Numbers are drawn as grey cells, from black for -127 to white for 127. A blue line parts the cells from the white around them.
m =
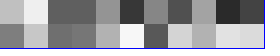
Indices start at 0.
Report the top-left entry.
64
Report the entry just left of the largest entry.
50
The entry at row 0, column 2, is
-32
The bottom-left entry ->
-1
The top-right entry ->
-60
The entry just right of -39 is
84
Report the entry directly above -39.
6

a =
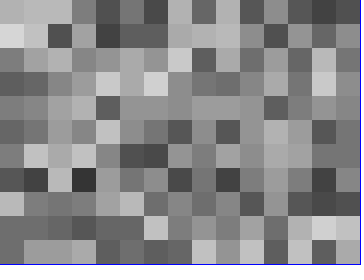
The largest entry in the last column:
65
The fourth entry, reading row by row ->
-2
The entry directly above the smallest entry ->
65
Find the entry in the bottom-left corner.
-17
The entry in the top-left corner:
50
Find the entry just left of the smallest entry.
57
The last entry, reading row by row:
42
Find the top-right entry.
-47
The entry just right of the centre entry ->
13
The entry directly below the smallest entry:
-2
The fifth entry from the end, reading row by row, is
65
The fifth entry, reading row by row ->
-47
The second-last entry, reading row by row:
-33
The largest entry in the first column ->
86
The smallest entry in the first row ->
-61
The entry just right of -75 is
28
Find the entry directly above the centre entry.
13
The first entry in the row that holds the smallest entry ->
-41
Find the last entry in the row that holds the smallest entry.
6
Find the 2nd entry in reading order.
57
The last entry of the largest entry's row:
13
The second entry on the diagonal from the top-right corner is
-25
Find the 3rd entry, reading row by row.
57

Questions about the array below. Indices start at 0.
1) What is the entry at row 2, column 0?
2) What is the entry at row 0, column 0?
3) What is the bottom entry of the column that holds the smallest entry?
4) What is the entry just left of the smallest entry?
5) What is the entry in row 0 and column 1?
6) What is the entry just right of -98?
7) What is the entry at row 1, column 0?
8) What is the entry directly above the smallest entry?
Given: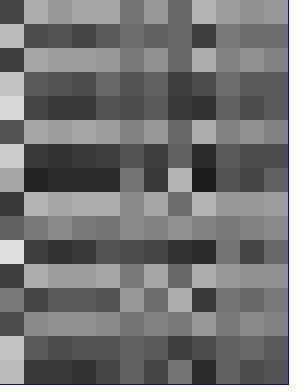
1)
-65
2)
-58
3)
-85
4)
53
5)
45
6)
-44
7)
60
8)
-85

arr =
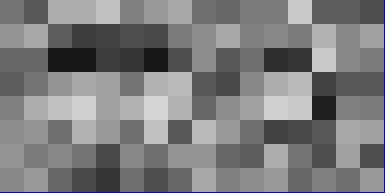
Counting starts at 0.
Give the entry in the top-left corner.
-11
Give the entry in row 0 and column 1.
-40
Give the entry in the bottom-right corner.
26
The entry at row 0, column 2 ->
45
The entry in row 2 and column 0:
-25
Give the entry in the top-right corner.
-48
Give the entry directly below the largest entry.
64
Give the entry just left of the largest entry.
51
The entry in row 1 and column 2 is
-33
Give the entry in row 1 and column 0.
19
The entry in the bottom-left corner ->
7
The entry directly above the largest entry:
51
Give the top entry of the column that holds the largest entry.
26
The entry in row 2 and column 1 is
-25

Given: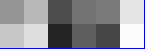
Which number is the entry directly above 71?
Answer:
21
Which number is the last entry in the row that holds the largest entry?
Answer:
124
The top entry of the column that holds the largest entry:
102
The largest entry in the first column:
71

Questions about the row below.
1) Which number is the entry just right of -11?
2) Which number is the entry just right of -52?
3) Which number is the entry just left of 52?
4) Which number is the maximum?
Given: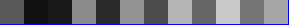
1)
38
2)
52
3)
-52
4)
73

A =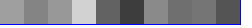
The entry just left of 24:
4
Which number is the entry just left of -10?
-16
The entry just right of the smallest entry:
10

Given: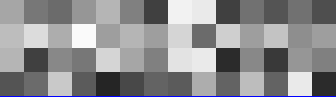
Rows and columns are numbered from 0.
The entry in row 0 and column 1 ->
-8
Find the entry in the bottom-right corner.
-84
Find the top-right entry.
-49
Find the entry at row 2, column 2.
8
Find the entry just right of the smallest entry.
-55
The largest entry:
122
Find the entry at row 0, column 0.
38
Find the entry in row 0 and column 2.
-20
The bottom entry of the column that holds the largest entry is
-36
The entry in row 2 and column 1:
-63
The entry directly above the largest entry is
22
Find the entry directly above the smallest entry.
85
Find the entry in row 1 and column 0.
61
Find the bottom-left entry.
-43
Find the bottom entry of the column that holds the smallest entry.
-90
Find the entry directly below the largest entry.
-8

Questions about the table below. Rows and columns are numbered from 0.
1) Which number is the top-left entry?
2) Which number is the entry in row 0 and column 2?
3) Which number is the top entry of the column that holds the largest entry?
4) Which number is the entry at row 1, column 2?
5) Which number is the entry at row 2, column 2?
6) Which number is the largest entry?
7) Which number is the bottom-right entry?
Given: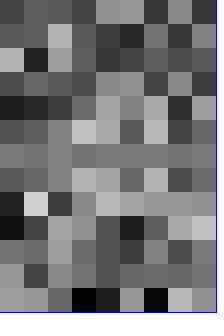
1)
-59
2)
-39
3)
-33
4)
49
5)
30
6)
78
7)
15

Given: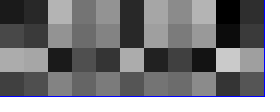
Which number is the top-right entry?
-81
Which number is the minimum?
-127
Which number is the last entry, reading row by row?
-42
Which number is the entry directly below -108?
11
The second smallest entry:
-115
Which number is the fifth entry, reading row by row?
19
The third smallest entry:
-108
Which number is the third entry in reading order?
52
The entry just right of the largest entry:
31
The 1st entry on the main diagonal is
-101
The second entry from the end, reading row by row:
-75
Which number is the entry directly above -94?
31
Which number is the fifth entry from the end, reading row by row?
-11

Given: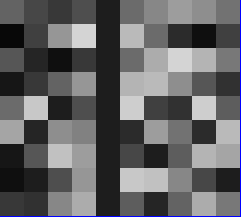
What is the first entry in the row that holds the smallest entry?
-119
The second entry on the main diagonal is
-63
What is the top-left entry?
-28
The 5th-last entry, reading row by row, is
-34
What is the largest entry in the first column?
37
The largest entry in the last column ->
58
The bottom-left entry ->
-71
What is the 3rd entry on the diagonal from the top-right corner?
84
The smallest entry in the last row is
-98
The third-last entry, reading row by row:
-28
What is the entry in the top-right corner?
-13
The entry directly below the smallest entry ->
-41
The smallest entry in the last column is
-98
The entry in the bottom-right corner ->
-7
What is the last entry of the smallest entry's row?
-63
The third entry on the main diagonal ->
-112
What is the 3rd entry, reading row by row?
-71
